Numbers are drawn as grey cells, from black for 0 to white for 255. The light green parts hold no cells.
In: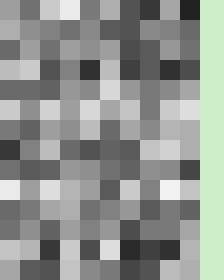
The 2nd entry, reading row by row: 113
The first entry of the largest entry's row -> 234
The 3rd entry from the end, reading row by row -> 83
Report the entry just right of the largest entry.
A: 195
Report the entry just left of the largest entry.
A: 129
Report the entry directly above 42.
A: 77
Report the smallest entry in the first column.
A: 56
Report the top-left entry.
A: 158
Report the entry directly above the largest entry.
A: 137
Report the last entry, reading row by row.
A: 174
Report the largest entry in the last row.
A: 195
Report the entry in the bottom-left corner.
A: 166
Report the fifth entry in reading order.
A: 121
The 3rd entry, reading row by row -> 202
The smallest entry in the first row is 34
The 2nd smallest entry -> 42
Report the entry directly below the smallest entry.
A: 106
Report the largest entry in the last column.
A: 221
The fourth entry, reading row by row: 234
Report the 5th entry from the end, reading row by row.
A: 121
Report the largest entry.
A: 242
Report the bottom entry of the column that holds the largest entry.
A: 188

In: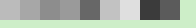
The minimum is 59
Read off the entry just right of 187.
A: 167
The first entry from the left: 187

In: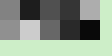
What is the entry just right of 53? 173
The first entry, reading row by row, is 130
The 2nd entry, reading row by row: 29

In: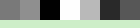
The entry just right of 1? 254
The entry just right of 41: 87
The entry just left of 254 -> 1

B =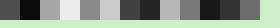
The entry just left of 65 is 203
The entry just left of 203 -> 137
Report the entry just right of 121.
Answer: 24
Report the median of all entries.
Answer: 109

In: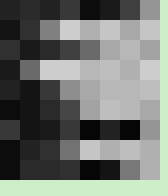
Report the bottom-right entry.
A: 176
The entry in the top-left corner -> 34
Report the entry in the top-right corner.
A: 149
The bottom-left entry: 12
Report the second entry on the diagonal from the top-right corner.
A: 168
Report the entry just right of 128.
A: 205
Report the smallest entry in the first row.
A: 12
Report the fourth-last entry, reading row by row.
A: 6
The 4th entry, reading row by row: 56
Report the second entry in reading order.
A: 42

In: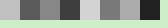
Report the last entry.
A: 33
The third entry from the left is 135
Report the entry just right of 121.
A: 171

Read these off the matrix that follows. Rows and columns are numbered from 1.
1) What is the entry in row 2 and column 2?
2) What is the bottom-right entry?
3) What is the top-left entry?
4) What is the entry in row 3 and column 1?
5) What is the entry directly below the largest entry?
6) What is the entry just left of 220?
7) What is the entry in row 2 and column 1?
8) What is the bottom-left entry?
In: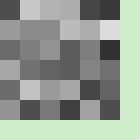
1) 139
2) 78
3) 78
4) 107
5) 50
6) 173
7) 154
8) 147

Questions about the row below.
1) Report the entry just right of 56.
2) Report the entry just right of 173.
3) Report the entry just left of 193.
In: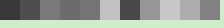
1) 78
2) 129
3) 116

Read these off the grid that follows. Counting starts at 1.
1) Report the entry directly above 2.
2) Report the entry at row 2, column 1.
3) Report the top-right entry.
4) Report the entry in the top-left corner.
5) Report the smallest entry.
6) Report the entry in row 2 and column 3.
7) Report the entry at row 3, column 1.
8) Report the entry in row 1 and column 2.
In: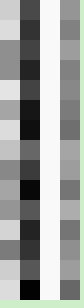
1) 87
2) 220
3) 149
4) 206
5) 2
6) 249
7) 143
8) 73

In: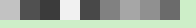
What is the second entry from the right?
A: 144
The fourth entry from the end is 129

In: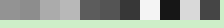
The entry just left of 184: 171
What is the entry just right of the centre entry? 55
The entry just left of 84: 92

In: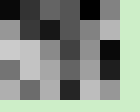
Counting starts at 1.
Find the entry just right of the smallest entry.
130
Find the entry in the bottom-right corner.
151
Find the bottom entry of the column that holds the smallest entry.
189
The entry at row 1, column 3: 100
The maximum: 203
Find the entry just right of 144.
9
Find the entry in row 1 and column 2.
51
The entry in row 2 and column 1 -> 151
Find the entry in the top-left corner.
9

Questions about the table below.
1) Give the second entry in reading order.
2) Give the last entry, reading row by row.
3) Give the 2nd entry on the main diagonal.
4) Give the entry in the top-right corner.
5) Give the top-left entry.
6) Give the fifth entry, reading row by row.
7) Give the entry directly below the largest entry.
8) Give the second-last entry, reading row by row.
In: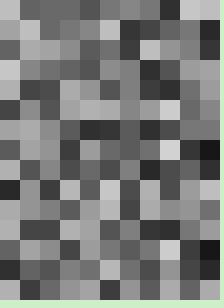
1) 99
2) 171
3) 190
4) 190
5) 190
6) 84
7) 76
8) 99

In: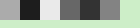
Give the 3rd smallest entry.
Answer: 103
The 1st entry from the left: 171
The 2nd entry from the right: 51

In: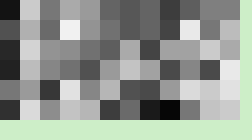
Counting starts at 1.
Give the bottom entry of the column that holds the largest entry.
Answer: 195
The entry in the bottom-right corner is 203
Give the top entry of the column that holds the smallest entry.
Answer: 61
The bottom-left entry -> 48
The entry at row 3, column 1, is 40
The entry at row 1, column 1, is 19
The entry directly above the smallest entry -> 154
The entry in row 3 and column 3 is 147
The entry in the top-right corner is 127
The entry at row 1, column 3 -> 119
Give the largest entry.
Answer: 241
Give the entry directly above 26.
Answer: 74
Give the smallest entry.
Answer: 6
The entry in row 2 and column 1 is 81
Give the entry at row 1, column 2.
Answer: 203
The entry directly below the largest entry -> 141
